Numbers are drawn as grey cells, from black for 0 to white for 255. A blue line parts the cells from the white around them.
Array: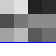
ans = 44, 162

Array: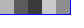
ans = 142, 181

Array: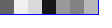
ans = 184, 99

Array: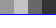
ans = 51, 152

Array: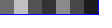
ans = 28, 107

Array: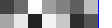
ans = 189, 166
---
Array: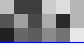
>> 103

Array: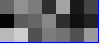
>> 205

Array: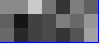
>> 41

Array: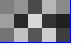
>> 194

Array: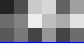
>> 120

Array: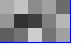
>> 116

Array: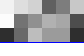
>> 105

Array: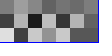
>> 64
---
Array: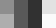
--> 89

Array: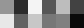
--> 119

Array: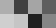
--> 197

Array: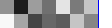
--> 92

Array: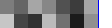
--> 113

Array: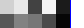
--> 119
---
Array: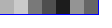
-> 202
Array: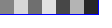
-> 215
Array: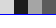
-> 28
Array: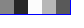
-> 39
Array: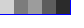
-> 124
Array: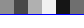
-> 72
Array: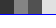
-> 132
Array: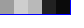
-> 206
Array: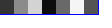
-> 139
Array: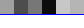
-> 77
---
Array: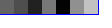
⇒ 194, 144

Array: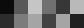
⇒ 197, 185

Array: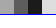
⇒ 222, 168

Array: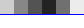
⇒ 236, 206

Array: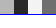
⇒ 243, 183

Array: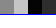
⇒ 197, 137

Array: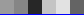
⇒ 226, 196

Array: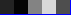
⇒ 216, 131
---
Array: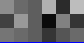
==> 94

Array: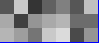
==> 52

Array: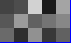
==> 210

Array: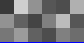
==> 146

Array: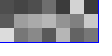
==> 78

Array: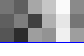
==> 167
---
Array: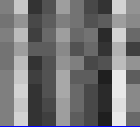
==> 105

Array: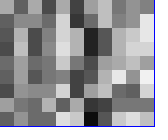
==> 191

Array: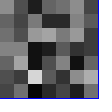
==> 112

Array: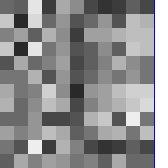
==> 105

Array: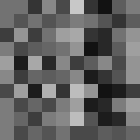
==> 102

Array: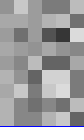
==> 100

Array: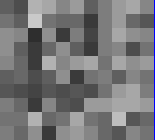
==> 115
